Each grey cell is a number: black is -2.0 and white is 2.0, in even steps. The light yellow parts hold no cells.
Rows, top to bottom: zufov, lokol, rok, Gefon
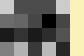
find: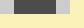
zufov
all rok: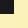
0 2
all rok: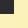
3
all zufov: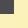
1 2 3
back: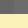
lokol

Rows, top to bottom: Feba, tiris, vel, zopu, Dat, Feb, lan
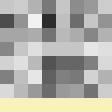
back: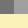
lan
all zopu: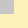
1 3 4 5
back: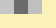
tiris
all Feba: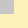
0 4

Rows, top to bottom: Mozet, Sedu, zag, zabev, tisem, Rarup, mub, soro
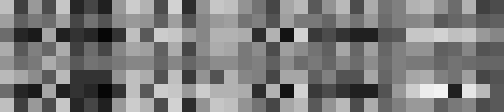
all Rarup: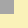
1 20 21 26 29
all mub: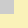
11 14 29
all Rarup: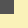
11 15 24 25 35

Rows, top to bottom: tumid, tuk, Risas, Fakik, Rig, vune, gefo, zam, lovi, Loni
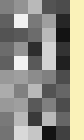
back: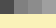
vune
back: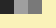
tuk
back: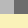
Risas

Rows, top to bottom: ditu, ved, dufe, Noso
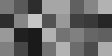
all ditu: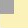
3 4
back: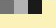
dufe

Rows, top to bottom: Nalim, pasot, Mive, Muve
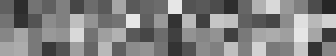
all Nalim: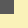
7 9 14
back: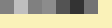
Muve

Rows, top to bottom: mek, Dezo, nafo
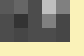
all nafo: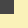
1 4
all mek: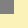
4
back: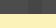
nafo

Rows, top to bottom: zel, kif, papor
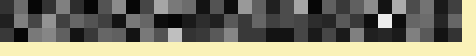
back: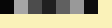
zel
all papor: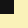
5 9 19 20 31
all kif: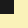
13
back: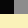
zel
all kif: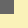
5 10 18 29 32
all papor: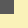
15 30

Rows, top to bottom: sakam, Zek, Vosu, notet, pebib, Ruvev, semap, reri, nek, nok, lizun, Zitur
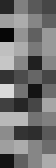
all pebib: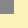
1 3
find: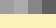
Zek

